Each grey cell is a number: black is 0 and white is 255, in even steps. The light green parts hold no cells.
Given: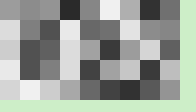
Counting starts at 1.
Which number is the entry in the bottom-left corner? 213
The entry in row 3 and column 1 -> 205
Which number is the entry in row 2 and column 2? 127
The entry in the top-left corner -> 156
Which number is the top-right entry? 112
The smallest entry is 42
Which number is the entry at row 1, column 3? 148
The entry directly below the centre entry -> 66
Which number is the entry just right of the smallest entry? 134

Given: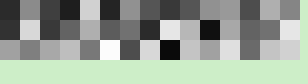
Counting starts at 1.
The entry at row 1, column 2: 139
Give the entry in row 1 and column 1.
43
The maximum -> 252
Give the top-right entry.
133
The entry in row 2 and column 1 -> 50
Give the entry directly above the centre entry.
85
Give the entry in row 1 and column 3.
63
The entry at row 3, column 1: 161
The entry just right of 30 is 209
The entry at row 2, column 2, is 216
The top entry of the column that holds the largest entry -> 36
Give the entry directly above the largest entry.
92
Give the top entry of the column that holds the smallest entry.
57

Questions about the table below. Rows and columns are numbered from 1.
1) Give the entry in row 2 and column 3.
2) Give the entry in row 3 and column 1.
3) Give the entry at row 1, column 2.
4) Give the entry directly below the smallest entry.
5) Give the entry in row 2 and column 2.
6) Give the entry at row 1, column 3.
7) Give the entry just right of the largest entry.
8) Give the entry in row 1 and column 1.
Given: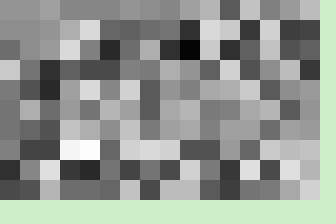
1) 148
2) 109
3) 148
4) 148
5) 141
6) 160
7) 102
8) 148
